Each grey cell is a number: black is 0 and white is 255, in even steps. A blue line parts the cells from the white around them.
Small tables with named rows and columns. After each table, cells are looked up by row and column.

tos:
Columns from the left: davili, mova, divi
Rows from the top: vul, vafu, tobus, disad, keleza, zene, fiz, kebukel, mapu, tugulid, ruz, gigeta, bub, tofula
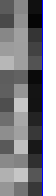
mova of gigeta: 131
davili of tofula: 150
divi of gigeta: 48
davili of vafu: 73
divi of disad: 66
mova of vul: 135
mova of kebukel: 198
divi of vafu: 5
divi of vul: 16
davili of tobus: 135

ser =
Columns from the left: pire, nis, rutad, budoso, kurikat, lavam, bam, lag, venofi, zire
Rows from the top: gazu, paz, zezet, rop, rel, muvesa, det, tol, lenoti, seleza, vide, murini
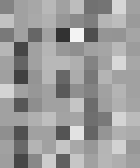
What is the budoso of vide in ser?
161
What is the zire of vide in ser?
151
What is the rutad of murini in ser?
136
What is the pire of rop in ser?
182
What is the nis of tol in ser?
87
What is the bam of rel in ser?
131
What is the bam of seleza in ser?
101
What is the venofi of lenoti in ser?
212
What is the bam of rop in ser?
161
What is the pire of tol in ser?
161
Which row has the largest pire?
det

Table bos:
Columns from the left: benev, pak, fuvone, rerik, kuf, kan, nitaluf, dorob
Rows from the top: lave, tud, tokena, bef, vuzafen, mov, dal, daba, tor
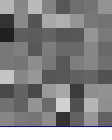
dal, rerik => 153
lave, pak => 135
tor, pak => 122
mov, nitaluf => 101
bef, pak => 127
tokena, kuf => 85
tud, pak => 137
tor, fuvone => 118
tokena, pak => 94
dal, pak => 99
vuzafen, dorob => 112
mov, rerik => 85
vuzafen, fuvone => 141
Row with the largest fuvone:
lave

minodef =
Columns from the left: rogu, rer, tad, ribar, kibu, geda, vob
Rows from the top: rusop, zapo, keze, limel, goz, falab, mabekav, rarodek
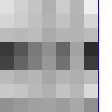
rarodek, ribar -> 162
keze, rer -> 184
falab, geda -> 175
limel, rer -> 85
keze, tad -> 188
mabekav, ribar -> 177
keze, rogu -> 187
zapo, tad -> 192
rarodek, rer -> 153

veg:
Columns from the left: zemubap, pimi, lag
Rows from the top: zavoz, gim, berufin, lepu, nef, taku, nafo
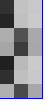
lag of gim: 202
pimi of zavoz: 194
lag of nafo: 168
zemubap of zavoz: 49
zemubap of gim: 37
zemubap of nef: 32
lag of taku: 200
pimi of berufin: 82
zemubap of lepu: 166
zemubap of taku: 47
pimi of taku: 191
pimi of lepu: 60
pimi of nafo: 74
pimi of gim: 192
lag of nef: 202
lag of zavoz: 200
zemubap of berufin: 174
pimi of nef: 185
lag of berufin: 169
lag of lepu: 168

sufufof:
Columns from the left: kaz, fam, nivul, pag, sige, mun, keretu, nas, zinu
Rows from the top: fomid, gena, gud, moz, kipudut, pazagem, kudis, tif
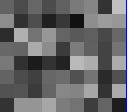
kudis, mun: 132
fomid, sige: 97
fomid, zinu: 192
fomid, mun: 122
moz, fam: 101
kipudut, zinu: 172
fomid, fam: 75
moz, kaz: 103
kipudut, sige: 34
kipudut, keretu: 172
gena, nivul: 78
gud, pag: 151
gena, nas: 156
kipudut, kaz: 120
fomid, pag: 76
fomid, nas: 51
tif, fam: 149
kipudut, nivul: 27
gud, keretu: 95
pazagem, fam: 76

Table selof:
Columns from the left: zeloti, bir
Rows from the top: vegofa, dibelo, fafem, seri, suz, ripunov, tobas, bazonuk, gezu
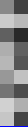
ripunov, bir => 193
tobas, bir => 76
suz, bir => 86
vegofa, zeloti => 137
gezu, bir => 68
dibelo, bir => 184
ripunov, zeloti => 152
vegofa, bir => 65
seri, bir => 97
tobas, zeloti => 116
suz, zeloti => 183
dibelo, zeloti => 203
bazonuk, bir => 175
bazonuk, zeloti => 209
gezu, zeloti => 198
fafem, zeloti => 96
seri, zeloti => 174
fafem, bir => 41

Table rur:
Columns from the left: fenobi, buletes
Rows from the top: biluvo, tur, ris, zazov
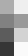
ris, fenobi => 92
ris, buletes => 211
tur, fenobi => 129
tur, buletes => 153
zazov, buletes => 250
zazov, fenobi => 54
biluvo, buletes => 239
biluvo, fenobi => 173
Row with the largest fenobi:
biluvo

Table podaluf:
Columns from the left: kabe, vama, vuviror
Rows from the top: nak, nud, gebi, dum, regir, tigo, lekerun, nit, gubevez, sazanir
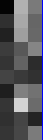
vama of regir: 99
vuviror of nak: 122
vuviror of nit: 107
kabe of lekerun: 30
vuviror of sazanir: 123
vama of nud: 168
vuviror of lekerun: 114
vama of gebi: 159
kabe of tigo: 68
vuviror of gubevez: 35
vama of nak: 177
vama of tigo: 58
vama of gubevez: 69
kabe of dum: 60
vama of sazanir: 71
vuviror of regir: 44
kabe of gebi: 33
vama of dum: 88
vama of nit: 211
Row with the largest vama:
nit

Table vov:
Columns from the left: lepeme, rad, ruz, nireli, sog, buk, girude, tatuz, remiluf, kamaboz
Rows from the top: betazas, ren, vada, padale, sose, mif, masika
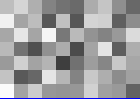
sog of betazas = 114
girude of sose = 157
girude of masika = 209
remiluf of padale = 94
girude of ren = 212
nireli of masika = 151
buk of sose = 113
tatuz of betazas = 197
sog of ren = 193
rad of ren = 164
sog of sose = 62
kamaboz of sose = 167
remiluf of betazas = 143
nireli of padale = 145
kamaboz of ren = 141
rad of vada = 230
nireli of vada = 245
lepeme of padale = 185
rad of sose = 208

